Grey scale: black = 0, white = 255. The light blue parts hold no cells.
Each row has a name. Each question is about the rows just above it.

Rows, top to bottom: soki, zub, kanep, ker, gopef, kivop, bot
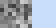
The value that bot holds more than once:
[148]
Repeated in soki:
[148]

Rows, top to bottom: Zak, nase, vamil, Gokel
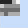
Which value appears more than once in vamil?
[108]
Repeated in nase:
[145]
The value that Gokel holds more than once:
[173]
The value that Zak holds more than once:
[37]
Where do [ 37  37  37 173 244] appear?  Zak
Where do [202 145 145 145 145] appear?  nase
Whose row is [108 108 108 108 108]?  vamil

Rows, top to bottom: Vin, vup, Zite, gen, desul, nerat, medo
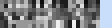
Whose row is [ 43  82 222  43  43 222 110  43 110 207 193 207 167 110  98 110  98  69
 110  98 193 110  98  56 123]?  desul
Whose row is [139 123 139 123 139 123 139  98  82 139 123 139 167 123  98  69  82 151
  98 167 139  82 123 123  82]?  Zite
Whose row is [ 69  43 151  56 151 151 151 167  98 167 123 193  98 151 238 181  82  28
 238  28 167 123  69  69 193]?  medo
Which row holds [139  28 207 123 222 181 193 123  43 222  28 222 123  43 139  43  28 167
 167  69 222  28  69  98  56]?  vup
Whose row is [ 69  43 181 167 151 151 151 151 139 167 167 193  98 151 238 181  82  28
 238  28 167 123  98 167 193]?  nerat

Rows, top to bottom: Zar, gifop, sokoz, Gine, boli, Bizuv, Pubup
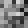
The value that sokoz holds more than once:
[140]
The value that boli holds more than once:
[68]
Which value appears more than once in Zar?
[185]
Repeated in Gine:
[185]
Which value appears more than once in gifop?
[155]
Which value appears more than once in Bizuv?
[81]

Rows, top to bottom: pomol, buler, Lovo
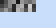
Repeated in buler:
[55]
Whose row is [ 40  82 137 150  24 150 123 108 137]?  pomol

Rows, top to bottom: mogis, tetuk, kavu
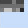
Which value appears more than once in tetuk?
[110]
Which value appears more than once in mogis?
[70]
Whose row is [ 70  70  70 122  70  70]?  mogis
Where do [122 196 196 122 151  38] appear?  kavu
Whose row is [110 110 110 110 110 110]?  tetuk

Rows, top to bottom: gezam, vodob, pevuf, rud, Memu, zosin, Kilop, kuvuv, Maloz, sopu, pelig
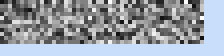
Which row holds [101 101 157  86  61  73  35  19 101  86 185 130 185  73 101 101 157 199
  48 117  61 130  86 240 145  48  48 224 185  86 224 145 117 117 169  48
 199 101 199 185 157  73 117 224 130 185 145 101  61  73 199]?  pevuf
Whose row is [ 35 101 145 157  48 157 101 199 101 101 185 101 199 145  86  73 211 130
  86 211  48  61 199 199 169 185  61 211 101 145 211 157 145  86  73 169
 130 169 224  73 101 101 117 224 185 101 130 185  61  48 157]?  kuvuv

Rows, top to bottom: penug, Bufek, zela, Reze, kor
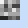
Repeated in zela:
[150]
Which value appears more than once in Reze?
[166]
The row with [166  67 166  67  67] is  Bufek
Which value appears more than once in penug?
[136]
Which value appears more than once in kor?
[37]
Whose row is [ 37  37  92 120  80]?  kor
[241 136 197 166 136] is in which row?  penug

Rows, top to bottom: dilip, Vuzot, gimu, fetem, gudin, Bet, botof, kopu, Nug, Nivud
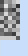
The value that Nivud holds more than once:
[203]
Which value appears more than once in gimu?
[62]
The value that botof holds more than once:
[203]
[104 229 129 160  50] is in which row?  Vuzot
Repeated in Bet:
[77]
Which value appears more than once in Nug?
[91]
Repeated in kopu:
[175]

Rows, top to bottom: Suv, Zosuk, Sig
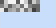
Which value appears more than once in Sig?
[176]
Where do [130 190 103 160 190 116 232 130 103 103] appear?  Zosuk
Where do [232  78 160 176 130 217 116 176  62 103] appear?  Sig

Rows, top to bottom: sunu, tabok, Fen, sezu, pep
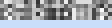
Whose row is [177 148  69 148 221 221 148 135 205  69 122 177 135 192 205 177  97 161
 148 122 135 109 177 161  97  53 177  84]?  tabok
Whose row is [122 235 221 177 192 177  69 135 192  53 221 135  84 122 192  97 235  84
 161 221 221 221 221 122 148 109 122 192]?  sunu
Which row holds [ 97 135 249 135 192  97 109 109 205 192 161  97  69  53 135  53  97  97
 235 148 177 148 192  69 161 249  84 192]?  pep

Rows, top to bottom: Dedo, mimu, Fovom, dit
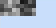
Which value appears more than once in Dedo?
[117]
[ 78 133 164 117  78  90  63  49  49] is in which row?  mimu
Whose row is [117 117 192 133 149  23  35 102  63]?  Dedo

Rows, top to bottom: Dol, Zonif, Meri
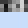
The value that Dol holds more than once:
[57]
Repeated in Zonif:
[142]

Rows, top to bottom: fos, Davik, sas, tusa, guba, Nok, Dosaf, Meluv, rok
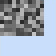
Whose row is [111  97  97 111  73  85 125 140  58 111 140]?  Meluv
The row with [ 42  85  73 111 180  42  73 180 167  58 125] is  Nok
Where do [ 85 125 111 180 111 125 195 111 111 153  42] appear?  Davik
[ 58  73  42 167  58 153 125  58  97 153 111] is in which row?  fos

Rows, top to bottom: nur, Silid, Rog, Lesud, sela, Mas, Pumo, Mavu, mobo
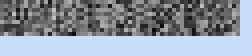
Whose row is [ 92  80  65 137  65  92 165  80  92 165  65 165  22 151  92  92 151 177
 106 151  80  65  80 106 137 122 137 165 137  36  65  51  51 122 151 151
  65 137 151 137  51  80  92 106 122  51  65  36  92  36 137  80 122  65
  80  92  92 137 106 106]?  nur
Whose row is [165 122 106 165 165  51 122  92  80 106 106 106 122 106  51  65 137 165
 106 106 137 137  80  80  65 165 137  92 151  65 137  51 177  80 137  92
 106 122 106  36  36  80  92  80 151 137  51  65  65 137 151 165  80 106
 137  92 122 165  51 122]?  Mas

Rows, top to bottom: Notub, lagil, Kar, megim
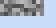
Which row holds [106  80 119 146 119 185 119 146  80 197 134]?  megim
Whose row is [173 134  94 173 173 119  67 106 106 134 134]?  Kar
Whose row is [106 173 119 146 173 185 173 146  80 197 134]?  Notub

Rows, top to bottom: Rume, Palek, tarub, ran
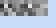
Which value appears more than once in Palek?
[111]
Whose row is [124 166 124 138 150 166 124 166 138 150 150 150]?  Rume
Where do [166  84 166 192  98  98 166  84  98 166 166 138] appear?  ran
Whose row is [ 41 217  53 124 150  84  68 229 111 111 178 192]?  Palek
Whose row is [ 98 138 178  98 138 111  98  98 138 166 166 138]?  tarub

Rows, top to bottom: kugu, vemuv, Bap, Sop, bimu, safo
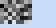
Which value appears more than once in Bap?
[115]
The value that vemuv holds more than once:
[115]

